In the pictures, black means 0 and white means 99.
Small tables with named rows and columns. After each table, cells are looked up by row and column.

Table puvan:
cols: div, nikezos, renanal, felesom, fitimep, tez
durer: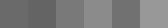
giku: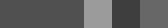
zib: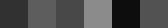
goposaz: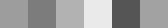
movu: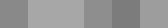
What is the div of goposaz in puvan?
61
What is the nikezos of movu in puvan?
65
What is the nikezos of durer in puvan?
39
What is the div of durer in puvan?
41
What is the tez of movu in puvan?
61
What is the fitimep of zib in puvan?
5
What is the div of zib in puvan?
19
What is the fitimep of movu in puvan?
48
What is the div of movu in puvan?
53
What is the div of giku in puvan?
31
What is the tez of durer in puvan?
59
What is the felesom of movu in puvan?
55
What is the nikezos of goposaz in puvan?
48
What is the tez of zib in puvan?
32
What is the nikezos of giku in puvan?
31
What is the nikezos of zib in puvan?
36
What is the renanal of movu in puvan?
65
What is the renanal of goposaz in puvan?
69
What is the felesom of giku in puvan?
60
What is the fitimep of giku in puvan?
24

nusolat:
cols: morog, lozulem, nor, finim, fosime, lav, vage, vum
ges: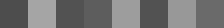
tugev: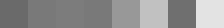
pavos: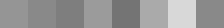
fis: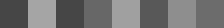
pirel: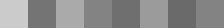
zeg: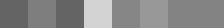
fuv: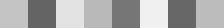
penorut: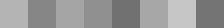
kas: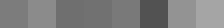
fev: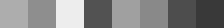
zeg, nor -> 39
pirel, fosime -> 43
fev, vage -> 30
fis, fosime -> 62
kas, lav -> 32
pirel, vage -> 41
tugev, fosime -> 59
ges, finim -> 36

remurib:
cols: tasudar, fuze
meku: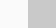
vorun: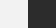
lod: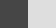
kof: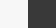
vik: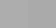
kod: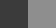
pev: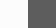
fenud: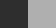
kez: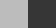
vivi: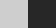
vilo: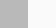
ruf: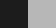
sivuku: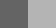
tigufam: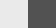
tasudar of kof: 96
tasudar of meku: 97
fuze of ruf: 71
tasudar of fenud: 18
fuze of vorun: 17
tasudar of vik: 67
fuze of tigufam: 32
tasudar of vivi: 80
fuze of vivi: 15
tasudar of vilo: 72
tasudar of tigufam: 91
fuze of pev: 36
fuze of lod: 86
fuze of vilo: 97

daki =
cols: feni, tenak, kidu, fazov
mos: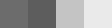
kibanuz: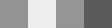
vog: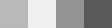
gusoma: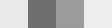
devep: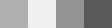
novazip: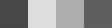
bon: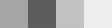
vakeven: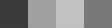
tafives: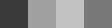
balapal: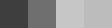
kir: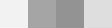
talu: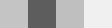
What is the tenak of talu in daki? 36
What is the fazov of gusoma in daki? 92
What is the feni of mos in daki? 42
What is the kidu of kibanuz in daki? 58
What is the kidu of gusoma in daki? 60
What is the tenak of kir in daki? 64
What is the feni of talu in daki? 76
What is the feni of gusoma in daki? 91
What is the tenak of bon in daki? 36
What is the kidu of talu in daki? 74
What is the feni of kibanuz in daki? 57
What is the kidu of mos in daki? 76
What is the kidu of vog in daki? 57
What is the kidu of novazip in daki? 67
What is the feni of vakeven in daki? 23
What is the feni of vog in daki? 72
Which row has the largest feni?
kir

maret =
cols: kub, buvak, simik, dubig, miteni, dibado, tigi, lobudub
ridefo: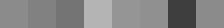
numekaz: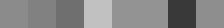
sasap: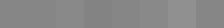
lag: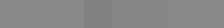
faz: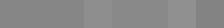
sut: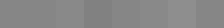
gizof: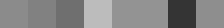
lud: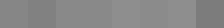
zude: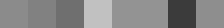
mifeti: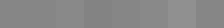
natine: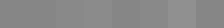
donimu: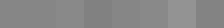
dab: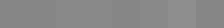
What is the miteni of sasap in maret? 52
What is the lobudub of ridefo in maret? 54
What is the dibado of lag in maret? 52
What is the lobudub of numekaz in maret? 55
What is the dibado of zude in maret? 57
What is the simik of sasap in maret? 53
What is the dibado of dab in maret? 53
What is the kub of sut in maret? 52
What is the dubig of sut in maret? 50
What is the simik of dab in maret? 53
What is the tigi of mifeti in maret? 56
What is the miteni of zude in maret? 57
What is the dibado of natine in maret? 53
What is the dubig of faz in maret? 55
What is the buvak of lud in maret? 50
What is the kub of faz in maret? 52
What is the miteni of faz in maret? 53
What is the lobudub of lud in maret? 48
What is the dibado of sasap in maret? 53
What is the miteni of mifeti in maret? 52

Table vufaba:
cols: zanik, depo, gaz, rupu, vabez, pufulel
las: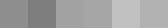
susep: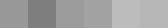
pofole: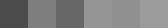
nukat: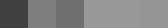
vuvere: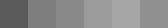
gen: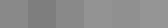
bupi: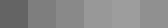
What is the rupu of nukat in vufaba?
59
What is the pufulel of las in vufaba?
69
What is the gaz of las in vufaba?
63
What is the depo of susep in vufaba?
49
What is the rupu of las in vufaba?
64
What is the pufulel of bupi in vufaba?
56
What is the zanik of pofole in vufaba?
29
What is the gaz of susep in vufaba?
60

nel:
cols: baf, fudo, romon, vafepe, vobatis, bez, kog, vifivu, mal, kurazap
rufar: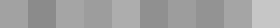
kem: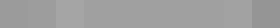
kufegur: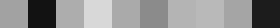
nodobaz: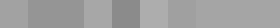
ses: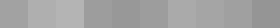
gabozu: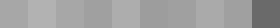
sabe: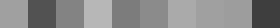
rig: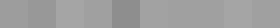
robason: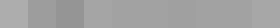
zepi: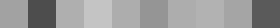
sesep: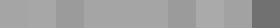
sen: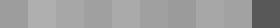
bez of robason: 63
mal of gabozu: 62
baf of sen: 61
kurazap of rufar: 77
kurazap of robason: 65
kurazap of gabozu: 41
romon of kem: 64
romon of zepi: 68
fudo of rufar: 54
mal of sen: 63
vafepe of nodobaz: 65
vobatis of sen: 66
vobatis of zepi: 67
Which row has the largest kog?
kufegur

